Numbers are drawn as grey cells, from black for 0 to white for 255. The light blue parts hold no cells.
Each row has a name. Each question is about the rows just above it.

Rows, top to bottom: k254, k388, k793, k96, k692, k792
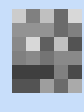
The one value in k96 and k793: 137
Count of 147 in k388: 3
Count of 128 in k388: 1
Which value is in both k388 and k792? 107
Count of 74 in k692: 1

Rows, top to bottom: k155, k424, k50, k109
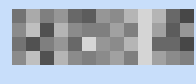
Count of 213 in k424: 1
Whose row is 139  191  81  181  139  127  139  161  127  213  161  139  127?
k109
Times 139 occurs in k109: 4
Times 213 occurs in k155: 1
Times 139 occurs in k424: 2
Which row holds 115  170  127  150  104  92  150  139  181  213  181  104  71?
k155

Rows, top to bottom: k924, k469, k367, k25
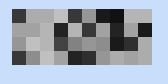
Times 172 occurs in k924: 2
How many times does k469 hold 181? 2
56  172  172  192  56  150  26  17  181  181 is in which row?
k924
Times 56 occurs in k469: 1
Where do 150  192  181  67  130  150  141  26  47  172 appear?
k367

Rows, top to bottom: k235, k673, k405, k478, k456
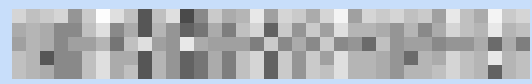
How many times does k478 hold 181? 7
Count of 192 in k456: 8

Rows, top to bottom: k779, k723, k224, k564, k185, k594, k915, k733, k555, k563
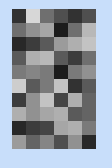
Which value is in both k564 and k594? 90
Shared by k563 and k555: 40
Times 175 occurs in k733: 2
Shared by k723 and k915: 145

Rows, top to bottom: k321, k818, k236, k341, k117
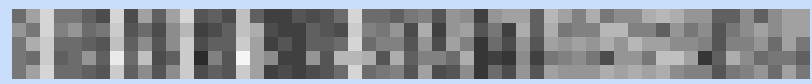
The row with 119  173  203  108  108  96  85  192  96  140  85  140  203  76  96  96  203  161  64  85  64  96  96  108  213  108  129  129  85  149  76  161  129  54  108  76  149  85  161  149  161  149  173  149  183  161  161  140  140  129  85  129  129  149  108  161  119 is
k236
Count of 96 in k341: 6
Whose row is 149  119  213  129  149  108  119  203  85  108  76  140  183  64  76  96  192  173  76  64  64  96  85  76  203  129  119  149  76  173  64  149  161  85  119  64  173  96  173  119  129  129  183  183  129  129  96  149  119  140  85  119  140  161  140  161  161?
k818

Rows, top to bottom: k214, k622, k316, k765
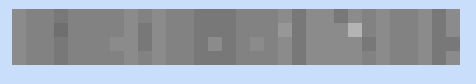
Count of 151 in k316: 0
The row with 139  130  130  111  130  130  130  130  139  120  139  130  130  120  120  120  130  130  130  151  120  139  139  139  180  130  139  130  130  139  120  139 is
k622
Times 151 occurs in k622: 1
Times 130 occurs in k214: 15
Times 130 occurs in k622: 14
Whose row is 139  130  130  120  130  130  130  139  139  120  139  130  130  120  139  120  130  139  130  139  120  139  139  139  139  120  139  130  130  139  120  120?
k316

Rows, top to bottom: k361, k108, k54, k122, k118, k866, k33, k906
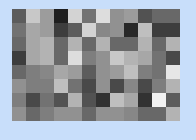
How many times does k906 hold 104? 4
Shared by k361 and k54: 104
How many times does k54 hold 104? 6
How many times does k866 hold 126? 3
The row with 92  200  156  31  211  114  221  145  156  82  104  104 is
k361

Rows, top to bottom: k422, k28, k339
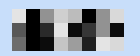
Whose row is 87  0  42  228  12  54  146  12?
k28
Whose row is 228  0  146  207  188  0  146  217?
k422
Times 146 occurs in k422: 2

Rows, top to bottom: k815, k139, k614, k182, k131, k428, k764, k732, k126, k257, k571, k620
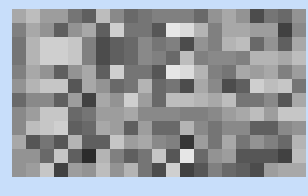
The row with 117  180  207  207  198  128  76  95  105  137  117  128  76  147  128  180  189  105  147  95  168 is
k614
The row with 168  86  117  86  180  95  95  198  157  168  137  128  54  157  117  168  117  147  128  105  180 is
k257
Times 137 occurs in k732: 5
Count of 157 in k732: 5

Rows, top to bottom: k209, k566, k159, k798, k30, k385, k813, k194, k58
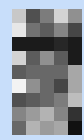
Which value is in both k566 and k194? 133
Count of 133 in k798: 0
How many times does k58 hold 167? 1
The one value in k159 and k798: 27
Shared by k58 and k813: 104
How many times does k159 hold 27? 4

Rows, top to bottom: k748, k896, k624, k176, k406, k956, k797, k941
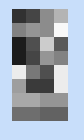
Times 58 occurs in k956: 2
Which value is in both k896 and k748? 140
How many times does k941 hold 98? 2
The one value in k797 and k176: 149
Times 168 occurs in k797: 2

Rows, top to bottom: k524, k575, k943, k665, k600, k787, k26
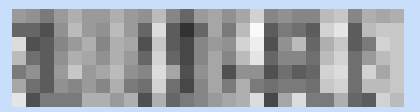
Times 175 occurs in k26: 6
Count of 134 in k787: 3
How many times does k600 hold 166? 4
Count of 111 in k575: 1
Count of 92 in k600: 2

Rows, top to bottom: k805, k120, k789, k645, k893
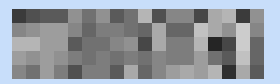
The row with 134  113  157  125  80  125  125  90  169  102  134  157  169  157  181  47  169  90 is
k893
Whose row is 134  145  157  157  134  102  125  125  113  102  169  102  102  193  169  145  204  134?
k120

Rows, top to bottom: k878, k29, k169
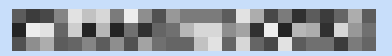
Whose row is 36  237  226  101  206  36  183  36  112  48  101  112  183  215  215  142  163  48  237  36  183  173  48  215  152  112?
k29
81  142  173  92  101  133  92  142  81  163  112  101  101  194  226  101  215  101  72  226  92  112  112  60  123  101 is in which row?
k169
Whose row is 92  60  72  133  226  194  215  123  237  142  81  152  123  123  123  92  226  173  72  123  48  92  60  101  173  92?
k878
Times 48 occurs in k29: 3
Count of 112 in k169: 3

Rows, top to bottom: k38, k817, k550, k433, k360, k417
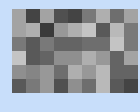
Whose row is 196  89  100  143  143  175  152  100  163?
k433
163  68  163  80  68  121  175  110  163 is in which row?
k38
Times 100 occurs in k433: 2
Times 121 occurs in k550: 3

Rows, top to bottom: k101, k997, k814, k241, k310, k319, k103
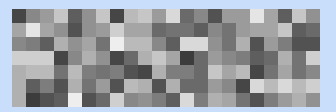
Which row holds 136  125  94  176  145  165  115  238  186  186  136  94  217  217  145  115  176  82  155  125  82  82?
k814
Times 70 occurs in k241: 2
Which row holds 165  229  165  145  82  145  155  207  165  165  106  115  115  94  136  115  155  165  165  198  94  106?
k997
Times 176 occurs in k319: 4
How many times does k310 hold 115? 4

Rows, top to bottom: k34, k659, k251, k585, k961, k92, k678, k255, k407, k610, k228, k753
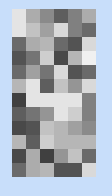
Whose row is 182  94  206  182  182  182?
k610
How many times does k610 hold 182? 4
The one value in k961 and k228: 106
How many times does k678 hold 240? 0
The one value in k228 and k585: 73
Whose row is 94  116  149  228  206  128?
k255

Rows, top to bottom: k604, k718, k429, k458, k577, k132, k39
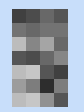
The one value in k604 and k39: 85
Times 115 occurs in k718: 3
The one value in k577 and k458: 85

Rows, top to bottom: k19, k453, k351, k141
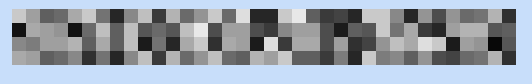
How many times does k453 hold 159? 6
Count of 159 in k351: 5
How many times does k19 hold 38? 5

